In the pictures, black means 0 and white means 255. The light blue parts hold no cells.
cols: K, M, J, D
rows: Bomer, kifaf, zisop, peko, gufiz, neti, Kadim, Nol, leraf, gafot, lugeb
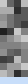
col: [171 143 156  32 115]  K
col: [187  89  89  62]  D
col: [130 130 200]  D
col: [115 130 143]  K
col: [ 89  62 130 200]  D
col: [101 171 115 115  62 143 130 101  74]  M

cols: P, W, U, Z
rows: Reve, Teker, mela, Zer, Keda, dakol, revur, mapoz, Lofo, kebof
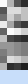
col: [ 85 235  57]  U
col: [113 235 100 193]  P
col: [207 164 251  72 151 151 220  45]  W
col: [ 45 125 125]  Z
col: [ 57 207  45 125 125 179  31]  Z
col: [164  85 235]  U

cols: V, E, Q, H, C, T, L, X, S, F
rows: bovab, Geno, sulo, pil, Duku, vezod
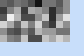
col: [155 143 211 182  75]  T
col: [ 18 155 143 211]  T
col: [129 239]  E
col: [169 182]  Q

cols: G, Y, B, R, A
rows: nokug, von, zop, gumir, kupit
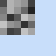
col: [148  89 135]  B
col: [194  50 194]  R

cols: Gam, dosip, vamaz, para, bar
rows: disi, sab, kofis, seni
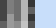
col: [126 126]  dosip
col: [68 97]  Gam
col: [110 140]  vamaz
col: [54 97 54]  bar

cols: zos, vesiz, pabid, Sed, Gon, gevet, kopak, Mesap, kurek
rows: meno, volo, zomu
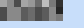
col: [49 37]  kurek
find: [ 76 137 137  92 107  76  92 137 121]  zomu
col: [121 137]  Mesap
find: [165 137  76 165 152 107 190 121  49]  meno
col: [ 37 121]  kurek

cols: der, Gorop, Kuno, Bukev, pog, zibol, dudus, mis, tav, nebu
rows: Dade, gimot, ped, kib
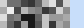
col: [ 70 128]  Kuno
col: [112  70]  Kuno
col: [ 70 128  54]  Kuno

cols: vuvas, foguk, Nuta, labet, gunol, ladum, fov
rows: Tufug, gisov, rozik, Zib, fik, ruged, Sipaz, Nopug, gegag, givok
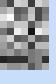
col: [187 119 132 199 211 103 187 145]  fov
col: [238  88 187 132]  ladum
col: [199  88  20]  gunol
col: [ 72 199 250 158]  foguk
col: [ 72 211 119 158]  foguk

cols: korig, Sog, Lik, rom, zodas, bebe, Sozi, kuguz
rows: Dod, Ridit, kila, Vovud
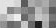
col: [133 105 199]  rom
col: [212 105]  Sog
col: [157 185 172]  Sozi
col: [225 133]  Sog

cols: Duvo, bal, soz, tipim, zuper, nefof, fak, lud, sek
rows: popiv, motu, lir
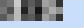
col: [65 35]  tipim
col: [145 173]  lud
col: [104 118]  Duvo
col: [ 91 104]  zuper
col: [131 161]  fak
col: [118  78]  bal
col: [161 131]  fak

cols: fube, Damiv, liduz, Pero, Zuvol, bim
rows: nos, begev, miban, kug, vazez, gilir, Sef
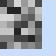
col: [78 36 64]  liduz
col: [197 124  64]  fube
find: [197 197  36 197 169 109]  vazez
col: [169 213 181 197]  fube
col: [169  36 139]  Zuvol
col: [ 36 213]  Damiv

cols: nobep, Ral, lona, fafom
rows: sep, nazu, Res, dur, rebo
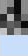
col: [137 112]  fafom
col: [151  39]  nobep
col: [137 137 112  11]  fafom

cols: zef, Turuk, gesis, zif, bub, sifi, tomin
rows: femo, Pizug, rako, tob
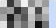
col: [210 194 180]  bub
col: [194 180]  bub
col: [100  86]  zif
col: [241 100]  zif
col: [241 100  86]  zif
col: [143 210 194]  bub
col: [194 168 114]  tomin

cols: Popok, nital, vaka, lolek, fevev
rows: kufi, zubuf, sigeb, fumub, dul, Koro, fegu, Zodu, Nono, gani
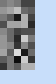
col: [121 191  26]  vaka
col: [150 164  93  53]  Popok

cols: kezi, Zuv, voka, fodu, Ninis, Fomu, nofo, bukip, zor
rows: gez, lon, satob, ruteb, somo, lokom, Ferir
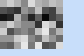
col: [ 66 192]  bukip
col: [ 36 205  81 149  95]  Zuv
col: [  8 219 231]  nofo
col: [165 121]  voka
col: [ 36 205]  Zuv
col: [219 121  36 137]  Ninis

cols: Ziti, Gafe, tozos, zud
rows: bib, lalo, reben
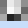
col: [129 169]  Ziti
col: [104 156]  zud

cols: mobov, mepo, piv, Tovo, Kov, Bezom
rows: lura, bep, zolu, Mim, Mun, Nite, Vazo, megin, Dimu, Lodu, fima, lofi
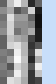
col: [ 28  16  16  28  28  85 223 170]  Bezom
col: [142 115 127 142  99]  mobov
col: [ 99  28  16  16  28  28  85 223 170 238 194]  Bezom
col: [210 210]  mepo
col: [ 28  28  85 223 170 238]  Bezom
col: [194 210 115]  mepo
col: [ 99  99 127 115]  mobov

